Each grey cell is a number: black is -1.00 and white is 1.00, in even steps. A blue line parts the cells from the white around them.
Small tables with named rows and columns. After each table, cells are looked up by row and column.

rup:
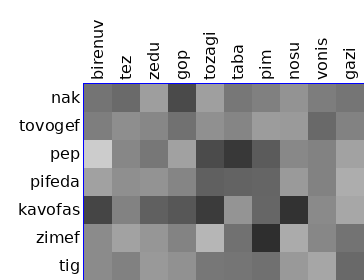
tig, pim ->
-0.12
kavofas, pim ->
-0.20
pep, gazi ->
0.27
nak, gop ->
-0.42
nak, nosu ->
0.15
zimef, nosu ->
0.34
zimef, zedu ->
0.18
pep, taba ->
-0.56
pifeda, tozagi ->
-0.25
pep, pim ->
-0.29

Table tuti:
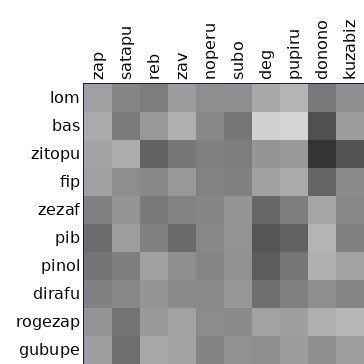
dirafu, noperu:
0.08
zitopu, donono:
-0.59
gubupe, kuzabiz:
0.25
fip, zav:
0.19
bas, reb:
0.19
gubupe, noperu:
0.03
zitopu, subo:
-0.02
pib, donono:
0.42
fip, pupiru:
0.33
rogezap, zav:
0.27
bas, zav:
0.37

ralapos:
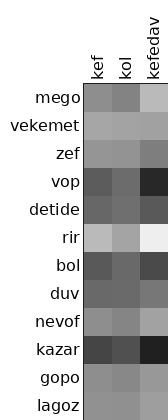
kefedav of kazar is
-0.75
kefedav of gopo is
0.19
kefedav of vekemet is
0.26
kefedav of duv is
-0.07
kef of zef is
0.17
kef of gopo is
0.11
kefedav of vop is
-0.69
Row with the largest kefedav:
rir

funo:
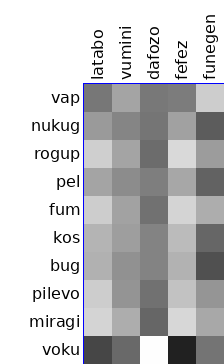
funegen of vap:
0.61
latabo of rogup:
0.62
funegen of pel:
-0.23
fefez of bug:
0.40
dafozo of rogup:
-0.15
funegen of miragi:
0.32

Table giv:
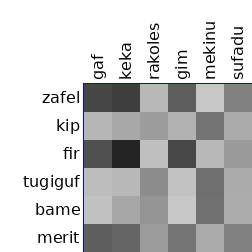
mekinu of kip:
-0.09
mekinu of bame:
-0.11
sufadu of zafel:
0.02
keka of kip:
0.32
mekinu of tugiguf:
-0.13
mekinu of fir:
0.44
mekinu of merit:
0.33
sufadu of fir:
0.21
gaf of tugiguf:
0.48

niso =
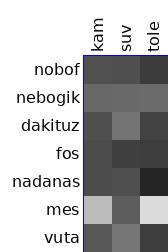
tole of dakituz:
-0.48
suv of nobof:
-0.38
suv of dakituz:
-0.09
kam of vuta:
-0.32
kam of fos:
-0.41
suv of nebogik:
-0.17
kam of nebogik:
-0.19
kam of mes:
0.47
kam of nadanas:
-0.40
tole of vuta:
-0.52
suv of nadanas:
-0.38
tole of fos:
-0.52
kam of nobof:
-0.37
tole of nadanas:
-0.71
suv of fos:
-0.50
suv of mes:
-0.27
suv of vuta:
-0.08
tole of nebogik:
-0.16

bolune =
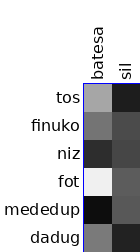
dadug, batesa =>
-0.04
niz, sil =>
-0.45
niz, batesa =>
-0.65
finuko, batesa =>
-0.09
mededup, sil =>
-0.31
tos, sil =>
-0.77
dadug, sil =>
-0.73
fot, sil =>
-0.28
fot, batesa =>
0.88
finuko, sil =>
-0.41
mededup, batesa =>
-0.90
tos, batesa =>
0.30

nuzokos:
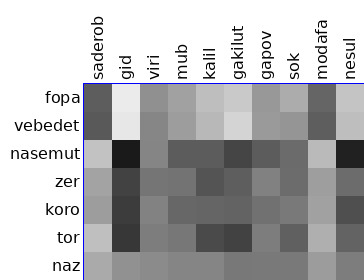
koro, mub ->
-0.19
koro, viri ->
0.02
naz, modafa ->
0.22
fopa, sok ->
0.35
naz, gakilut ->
-0.06
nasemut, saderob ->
0.52
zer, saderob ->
0.28
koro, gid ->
-0.53
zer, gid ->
-0.48
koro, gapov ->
-0.11
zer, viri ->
-0.08
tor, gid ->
-0.57
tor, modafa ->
0.37
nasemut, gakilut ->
-0.46
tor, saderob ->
0.50
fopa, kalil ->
0.49
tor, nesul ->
-0.22
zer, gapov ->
0.01
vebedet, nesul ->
0.49
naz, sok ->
-0.05

